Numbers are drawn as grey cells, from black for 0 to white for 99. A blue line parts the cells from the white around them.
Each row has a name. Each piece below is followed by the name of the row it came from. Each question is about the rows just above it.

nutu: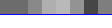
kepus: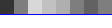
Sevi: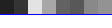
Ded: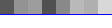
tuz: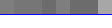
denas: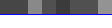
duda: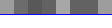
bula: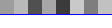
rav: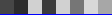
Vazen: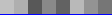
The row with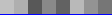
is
Vazen
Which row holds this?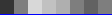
kepus
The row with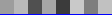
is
bula

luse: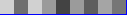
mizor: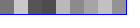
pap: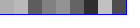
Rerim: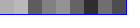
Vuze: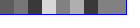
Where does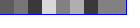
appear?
Vuze
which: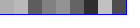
pap

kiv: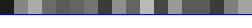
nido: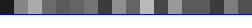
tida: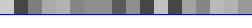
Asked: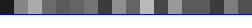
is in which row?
nido

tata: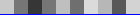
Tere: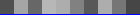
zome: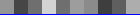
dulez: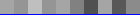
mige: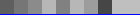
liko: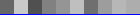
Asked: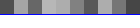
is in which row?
Tere
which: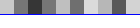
tata

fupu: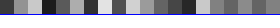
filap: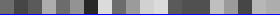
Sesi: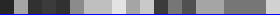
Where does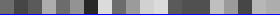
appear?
filap
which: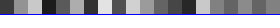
fupu
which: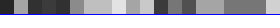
Sesi

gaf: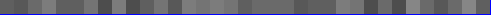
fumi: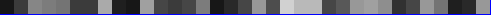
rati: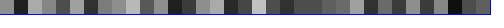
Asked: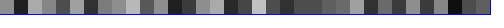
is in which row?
rati
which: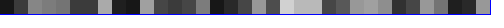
fumi
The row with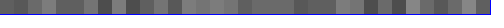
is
gaf

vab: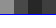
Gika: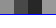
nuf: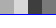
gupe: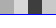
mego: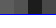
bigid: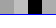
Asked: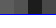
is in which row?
mego
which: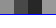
Gika

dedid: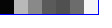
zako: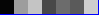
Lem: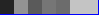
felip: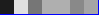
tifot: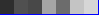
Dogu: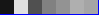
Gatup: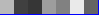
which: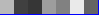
Gatup
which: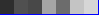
tifot

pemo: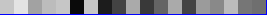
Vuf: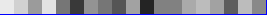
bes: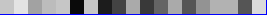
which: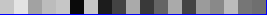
pemo
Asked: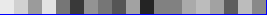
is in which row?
Vuf

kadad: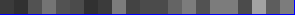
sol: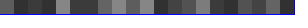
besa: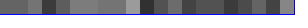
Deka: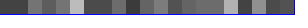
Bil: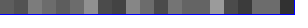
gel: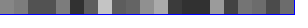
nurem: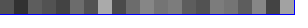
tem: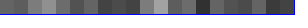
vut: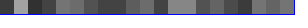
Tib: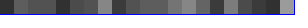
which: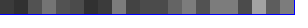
kadad
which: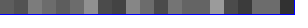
Bil
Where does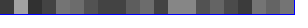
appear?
vut

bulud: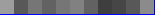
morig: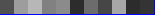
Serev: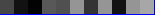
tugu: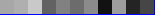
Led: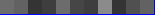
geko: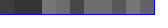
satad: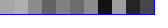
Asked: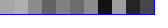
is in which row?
satad

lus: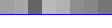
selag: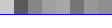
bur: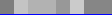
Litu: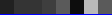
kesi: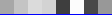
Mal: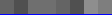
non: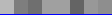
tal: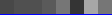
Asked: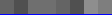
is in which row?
Mal
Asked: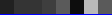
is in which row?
Litu
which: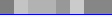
bur

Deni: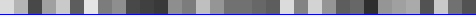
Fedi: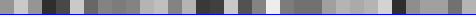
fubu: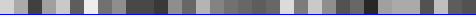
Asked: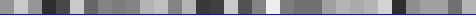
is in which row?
Fedi
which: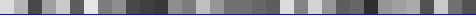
Deni
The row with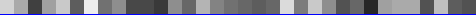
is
fubu

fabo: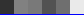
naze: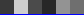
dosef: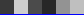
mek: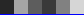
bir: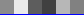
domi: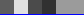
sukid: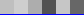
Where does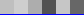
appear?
sukid
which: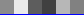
bir

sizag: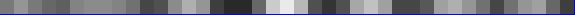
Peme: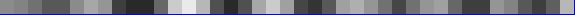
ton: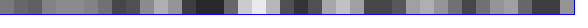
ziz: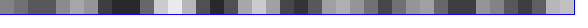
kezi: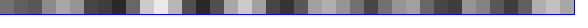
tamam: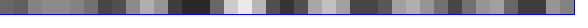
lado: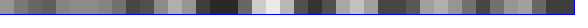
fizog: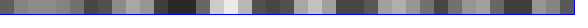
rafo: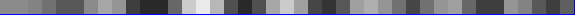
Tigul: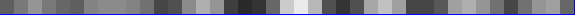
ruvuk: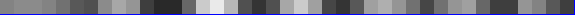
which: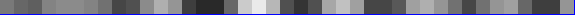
ton
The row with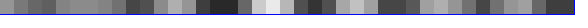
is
lado

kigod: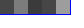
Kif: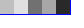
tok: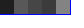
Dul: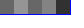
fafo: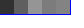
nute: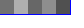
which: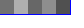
nute
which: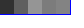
fafo

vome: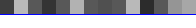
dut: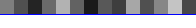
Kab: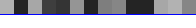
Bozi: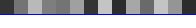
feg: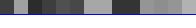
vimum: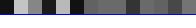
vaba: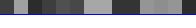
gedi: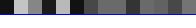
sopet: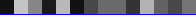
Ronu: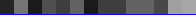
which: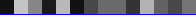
sopet
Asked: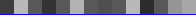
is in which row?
vome
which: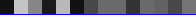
gedi

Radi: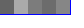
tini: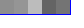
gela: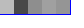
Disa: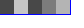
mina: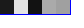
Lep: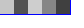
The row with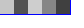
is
Lep
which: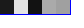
mina

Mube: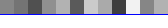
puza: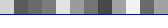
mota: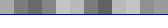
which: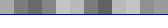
mota
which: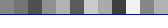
Mube

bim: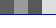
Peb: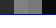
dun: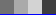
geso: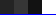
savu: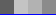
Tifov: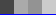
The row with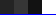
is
geso
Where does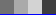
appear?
dun
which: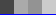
Tifov

